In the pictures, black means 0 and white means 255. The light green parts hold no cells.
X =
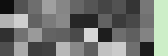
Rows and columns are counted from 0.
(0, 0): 14
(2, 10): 131
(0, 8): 82
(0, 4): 134
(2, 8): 110
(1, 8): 59
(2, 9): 95
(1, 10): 113
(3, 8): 203
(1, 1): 207
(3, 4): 183
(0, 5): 102
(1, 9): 72
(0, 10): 119

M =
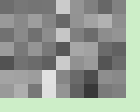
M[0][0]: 109
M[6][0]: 153
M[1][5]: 147
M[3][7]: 107
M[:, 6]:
[128, 163, 108, 162, 155, 78, 56]
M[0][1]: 119
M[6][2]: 119
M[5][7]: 142
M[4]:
[82, 114, 107, 96, 203, 145, 155, 84, 107]
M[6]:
[153, 174, 119, 223, 148, 97, 56, 122, 128]
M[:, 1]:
[119, 137, 138, 121, 114, 162, 174]
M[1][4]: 104
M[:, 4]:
[203, 104, 198, 88, 203, 134, 148]

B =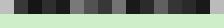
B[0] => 191
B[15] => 187
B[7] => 55
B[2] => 21
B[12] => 53
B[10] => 43

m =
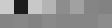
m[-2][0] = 204
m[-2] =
[204, 28, 200, 180, 141, 161, 133, 130]
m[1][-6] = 131
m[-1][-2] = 134

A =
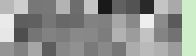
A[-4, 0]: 184
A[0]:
[184, 206, 119, 120, 179, 109, 196, 25, 97, 83, 41, 196, 169]
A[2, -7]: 136
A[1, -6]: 128
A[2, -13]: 231
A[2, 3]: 130
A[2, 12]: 114
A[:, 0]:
[184, 234, 231, 149]
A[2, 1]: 78
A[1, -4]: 137
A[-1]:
[149, 130, 166, 93, 136, 145, 122, 137, 119, 172, 186, 177, 155]
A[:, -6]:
[25, 128, 125, 137]
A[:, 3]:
[120, 118, 130, 93]

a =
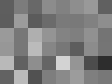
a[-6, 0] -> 94
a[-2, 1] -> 97
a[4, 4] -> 211
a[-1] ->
[98, 186, 81, 126, 138, 156, 127, 120]
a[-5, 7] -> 142
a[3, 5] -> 93
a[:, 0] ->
[94, 93, 154, 151, 185, 98]
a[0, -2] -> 153
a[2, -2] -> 145
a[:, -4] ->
[129, 122, 131, 119, 211, 138]
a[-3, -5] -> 134
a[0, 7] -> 96
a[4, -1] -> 45
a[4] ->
[185, 97, 142, 101, 211, 149, 76, 45]

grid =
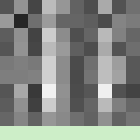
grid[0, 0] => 84
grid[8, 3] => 150
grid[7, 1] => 144
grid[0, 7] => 170
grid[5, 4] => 139
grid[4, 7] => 190
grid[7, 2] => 64
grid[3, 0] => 85
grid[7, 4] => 141
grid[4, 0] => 121
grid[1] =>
[154, 37, 111, 155, 101, 101, 94, 75, 132, 123]
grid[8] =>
[102, 133, 98, 150, 137, 111, 98, 144, 98, 116]
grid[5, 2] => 129
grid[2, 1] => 144
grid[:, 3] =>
[187, 155, 205, 186, 208, 208, 241, 204, 150]
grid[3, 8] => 83
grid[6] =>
[85, 168, 57, 241, 145, 76, 86, 239, 82, 67]
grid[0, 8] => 82
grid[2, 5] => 79
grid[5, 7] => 190
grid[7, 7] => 186
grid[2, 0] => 93

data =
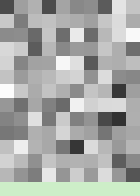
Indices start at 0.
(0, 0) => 75
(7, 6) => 209
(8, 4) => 202
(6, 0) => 252
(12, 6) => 154
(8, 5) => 128
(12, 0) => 183
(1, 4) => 178
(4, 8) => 174
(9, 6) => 161
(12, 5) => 205
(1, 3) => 193
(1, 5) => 172
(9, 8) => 159
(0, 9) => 196
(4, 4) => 247
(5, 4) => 204
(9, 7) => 117
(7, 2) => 167
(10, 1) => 238
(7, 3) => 129
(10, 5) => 54
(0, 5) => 136
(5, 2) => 176
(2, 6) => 107
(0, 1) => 159
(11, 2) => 144
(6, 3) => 195
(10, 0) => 192
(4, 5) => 223
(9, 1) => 125
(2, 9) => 249
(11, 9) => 137
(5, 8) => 140
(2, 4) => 109

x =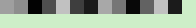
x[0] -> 159
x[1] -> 141
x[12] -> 27
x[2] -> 2

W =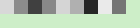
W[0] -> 216
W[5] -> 176
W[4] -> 213
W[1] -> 140

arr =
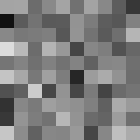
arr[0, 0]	164
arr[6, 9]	116
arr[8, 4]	183
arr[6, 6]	123
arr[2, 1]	120
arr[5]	[196, 167, 120, 160, 125, 38, 156, 171, 146, 109]
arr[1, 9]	129
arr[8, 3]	114
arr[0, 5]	113
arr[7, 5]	144
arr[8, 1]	148
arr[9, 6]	70
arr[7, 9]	154
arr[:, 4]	[164, 91, 87, 152, 114, 125, 147, 150, 183, 133]
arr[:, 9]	[55, 129, 181, 103, 111, 109, 116, 154, 111, 171]
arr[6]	[81, 96, 204, 71, 147, 70, 123, 68, 107, 116]
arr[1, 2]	115
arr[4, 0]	117
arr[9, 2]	97
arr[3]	[220, 185, 108, 180, 152, 69, 135, 126, 82, 103]
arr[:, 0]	[164, 17, 136, 220, 117, 196, 81, 50, 56, 198]
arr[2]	[136, 120, 123, 127, 87, 148, 115, 90, 111, 181]
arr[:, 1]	[165, 91, 120, 185, 131, 167, 96, 135, 148, 140]
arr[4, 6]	97
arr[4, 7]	134
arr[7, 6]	128
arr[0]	[164, 165, 108, 137, 164, 113, 163, 136, 93, 55]
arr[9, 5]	153
